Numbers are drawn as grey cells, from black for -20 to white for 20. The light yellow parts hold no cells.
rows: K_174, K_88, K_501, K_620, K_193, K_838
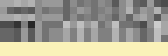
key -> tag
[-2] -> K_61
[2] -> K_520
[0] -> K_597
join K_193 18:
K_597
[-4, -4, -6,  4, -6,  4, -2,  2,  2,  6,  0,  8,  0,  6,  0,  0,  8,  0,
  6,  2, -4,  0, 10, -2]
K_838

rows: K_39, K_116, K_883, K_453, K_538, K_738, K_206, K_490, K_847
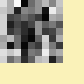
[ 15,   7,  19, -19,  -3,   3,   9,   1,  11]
K_39
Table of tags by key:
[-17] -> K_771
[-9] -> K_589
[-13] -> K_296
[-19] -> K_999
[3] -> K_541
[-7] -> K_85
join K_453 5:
K_589
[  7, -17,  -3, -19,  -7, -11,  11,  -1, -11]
K_206
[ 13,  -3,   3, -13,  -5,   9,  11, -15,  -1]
K_847

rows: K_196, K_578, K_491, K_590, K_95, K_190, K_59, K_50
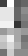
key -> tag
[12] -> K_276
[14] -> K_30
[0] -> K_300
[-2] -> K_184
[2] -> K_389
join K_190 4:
K_184
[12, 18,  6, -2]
K_190

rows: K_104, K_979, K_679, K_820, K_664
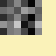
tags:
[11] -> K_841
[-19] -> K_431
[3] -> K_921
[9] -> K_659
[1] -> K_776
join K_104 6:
K_776
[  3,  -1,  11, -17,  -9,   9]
K_820

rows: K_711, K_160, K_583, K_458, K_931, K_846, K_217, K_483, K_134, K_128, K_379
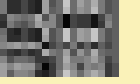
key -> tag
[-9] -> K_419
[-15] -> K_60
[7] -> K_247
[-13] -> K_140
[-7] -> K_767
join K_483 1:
K_767
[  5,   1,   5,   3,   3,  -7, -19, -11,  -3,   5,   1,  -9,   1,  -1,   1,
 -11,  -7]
K_128
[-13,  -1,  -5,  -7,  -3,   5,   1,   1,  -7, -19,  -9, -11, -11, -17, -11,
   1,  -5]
K_458

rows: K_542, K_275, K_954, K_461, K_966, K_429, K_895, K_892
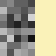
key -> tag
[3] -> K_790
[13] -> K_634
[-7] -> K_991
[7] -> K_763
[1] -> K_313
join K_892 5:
K_313
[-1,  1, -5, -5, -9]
K_542

